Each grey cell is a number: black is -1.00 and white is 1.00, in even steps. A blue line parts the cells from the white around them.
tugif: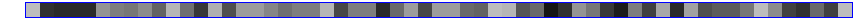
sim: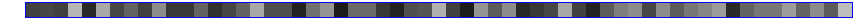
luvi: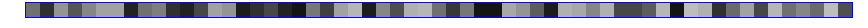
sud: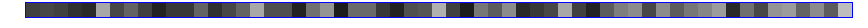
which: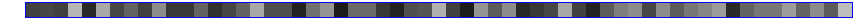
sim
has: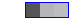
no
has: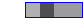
yes
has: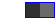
yes
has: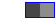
yes
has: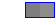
yes
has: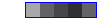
no

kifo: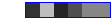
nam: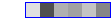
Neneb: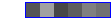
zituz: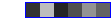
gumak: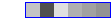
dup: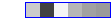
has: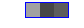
yes
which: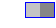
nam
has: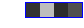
no
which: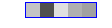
gumak
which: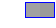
dup

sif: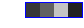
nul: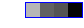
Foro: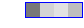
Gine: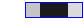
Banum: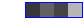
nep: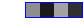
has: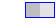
no
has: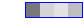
yes
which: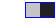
sif
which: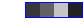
sif

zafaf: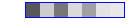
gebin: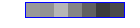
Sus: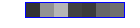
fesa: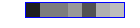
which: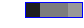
fesa
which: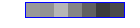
gebin
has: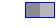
no
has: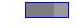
yes

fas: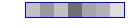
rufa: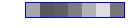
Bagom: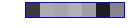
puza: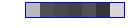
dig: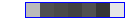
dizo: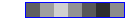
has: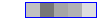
no
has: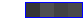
no
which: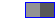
dizo
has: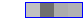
no

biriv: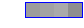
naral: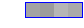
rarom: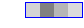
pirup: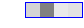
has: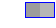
yes
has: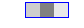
no
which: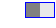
pirup
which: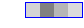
rarom
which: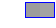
biriv
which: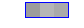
naral

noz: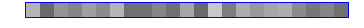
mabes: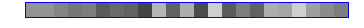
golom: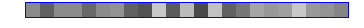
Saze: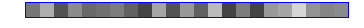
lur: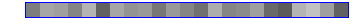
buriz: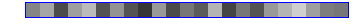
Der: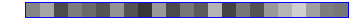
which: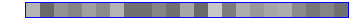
noz
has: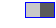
yes
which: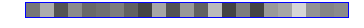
Saze

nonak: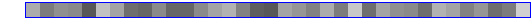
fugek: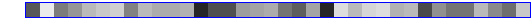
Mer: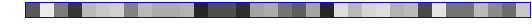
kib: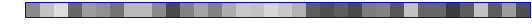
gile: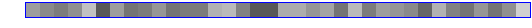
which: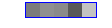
nonak
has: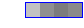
no
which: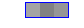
nonak
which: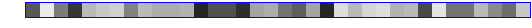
Mer

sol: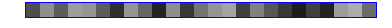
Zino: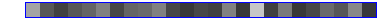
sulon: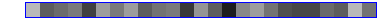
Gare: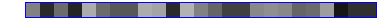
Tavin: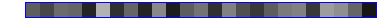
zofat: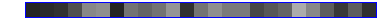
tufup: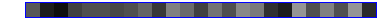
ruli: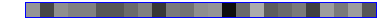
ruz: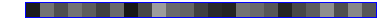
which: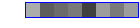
ruli
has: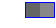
no
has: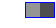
yes
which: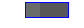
Gare
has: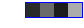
no
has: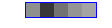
yes

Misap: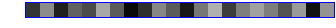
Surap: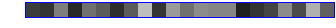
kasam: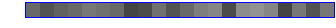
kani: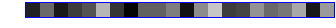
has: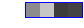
yes
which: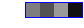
Misap
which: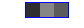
Misap

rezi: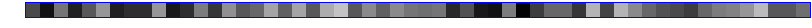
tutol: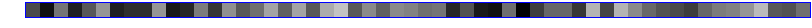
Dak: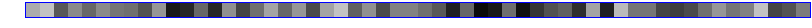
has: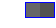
yes
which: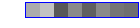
rezi
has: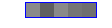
yes
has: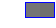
yes
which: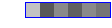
rezi

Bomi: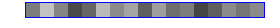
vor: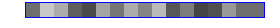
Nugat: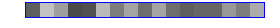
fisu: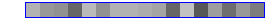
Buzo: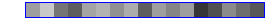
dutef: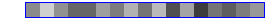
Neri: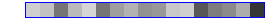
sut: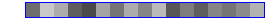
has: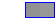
yes
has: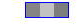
no
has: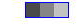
no
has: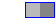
no

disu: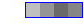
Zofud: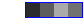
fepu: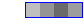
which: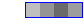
fepu
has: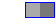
no

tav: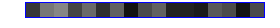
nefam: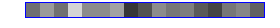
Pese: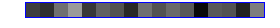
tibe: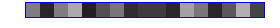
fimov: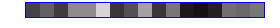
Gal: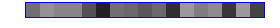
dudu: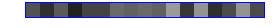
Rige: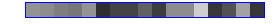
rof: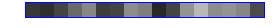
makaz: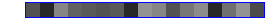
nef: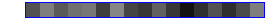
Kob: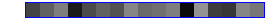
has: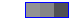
yes
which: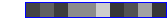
Rige
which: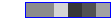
fimov
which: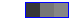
tav
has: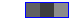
yes
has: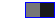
yes
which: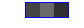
tav

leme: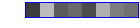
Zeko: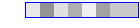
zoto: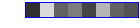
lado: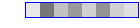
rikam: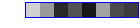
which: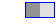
Zeko
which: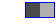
leme
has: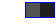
no
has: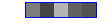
yes
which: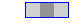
lado
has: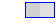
yes
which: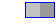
lado

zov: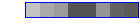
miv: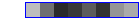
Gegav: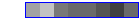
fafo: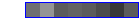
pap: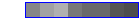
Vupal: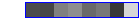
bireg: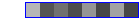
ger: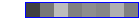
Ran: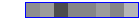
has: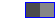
yes
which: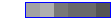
pap
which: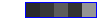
miv
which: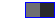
miv
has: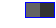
no

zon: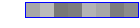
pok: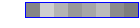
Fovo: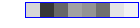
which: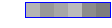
pok
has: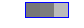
no
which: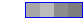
pok
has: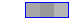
no
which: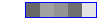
Fovo
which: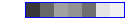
Fovo
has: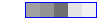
yes

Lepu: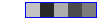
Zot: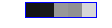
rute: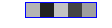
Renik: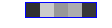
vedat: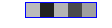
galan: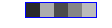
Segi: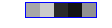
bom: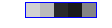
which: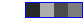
Lepu
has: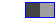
yes
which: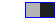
rute
